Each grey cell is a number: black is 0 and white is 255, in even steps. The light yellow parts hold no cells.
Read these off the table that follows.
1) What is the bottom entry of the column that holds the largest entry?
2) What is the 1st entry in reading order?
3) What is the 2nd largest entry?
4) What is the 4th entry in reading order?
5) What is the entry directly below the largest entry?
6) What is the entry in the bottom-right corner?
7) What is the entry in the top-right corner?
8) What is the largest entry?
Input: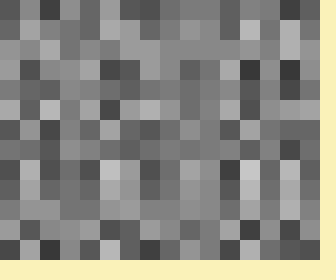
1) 176
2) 87
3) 191
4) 142
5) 183
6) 80
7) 95
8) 198

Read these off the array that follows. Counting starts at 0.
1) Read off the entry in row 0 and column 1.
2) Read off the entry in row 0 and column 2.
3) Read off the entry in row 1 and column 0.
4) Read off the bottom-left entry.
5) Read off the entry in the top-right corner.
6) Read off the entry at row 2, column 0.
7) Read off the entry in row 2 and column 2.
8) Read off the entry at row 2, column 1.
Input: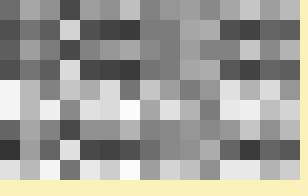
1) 166
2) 144
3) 80
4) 224
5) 185
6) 94
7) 124
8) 158

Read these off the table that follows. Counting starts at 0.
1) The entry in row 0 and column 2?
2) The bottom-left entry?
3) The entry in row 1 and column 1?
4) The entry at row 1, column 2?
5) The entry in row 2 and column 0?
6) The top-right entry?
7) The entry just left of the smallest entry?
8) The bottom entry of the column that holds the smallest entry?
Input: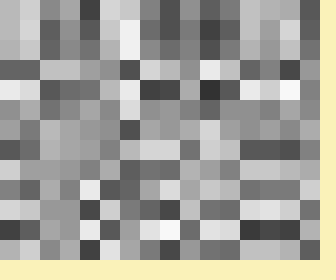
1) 137
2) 179
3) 213
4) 94
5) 179
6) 88
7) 172
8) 114

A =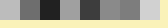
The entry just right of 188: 110
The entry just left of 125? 138

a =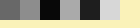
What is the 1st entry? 104
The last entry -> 215
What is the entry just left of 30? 170

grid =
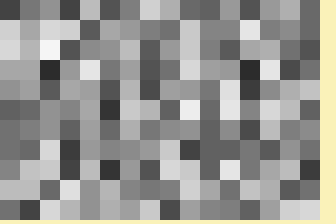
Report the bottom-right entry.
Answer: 215
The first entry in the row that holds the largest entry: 215
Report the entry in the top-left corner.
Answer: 67
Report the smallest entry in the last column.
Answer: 60
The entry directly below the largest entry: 44
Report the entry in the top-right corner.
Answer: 105
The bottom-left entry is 113
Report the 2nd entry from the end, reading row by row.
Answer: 208
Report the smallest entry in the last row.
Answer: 67
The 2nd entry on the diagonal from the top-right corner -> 139
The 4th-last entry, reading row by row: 97
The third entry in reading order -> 146
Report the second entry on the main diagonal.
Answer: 167
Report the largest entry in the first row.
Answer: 208
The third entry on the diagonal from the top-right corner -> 175
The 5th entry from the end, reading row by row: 126
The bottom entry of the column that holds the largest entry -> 215
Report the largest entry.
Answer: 245
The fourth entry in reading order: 67
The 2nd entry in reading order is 119
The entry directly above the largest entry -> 215
